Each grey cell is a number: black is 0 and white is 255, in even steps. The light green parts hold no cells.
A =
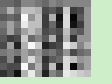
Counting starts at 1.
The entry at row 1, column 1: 105
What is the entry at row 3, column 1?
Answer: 90
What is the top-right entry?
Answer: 133
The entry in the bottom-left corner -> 49
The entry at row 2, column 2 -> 177
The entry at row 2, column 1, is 119
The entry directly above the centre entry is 74
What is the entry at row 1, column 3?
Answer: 90
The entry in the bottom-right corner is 191
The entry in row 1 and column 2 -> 105
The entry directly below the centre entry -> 34
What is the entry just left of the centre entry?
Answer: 133
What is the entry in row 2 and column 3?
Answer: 119
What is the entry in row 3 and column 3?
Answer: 90

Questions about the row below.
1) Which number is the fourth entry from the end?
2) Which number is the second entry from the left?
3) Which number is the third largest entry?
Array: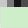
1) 200
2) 121
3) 76
